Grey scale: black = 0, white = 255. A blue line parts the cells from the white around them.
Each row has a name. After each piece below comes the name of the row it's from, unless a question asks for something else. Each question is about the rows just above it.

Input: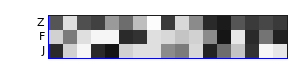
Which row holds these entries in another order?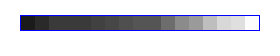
Z
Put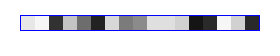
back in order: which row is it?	J
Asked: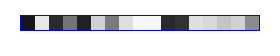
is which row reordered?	F

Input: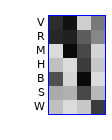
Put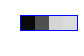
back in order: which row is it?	B
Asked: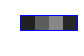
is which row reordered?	R
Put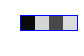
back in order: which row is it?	M
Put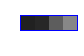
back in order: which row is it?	R
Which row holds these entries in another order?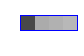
S
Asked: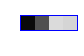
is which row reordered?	B

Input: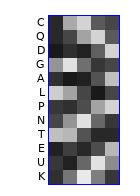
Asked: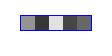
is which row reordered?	N
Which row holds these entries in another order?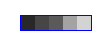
Q

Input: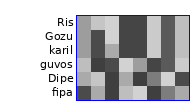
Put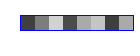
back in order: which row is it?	Dipe
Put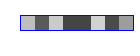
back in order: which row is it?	Gozu
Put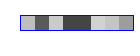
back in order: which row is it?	Ris
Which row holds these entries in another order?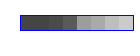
karil
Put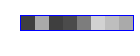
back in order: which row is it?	fipa
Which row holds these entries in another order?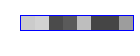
Gozu

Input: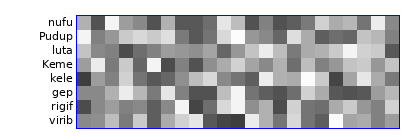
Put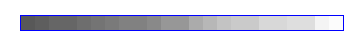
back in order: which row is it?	Pudup
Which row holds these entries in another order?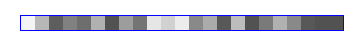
nufu
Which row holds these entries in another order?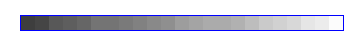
kele
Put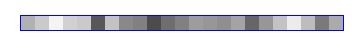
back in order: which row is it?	luta
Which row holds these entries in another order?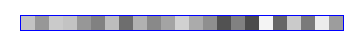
Keme
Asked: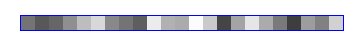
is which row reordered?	kele
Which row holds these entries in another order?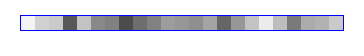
luta

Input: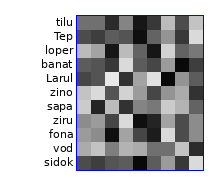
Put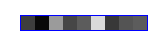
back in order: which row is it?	banat
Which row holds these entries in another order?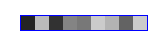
sapa
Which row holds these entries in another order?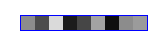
fona
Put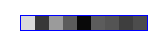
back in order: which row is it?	sidok
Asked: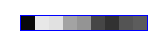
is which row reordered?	Larul
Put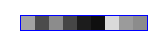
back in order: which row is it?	fona
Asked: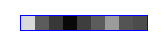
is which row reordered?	sidok

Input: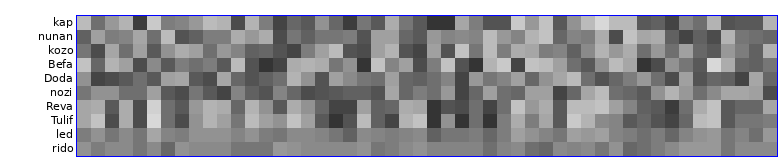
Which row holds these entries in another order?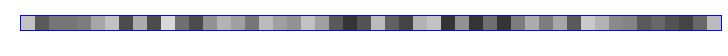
Tulif
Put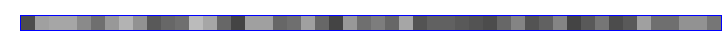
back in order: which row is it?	nozi

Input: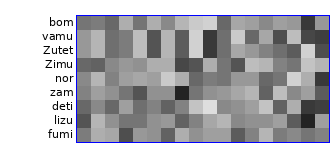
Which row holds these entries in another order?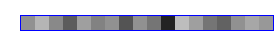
zam
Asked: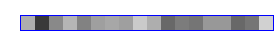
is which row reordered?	nor
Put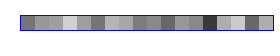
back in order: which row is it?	bom

